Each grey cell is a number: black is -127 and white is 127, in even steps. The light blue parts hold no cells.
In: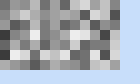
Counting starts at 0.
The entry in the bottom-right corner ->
33
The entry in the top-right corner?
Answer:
5
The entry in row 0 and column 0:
-14
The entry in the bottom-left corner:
45
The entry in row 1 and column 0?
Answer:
5
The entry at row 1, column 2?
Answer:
77
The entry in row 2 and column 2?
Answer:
-14
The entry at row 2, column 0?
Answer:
24
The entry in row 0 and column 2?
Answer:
15
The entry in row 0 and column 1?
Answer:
24
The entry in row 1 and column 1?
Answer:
45

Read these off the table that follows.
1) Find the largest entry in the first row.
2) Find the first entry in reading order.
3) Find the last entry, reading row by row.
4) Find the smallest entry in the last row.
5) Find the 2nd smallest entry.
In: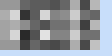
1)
55
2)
24
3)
65
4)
-64
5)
-76

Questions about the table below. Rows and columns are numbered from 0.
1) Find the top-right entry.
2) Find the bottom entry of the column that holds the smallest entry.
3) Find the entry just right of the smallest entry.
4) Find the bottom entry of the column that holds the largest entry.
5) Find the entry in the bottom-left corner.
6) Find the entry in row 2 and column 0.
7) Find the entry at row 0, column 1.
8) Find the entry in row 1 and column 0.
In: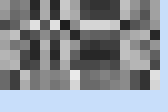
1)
33
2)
2
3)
11
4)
85
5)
-21
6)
-55
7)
-10
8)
21

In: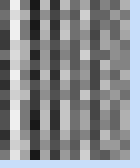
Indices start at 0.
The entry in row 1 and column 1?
90
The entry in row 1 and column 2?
48
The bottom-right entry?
26
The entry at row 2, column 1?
111
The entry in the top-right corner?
48
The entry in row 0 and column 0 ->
-37
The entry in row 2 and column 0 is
-37
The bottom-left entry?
-6
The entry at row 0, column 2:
-6
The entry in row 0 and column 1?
111
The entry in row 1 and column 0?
-15

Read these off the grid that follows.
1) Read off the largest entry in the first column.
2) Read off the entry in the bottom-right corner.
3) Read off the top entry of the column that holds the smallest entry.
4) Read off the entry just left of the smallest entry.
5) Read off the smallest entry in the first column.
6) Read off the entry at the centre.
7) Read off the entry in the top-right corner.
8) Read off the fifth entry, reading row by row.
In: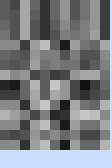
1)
51
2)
51
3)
-13
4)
-56
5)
-89
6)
-67
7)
-67
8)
-78

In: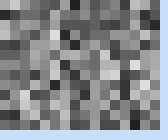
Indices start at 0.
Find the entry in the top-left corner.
42
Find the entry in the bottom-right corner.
-31
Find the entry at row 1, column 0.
-86
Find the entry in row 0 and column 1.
72
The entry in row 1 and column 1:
-54
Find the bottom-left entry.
-19
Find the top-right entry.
-31
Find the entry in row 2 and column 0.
51
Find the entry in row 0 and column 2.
21
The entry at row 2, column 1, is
1
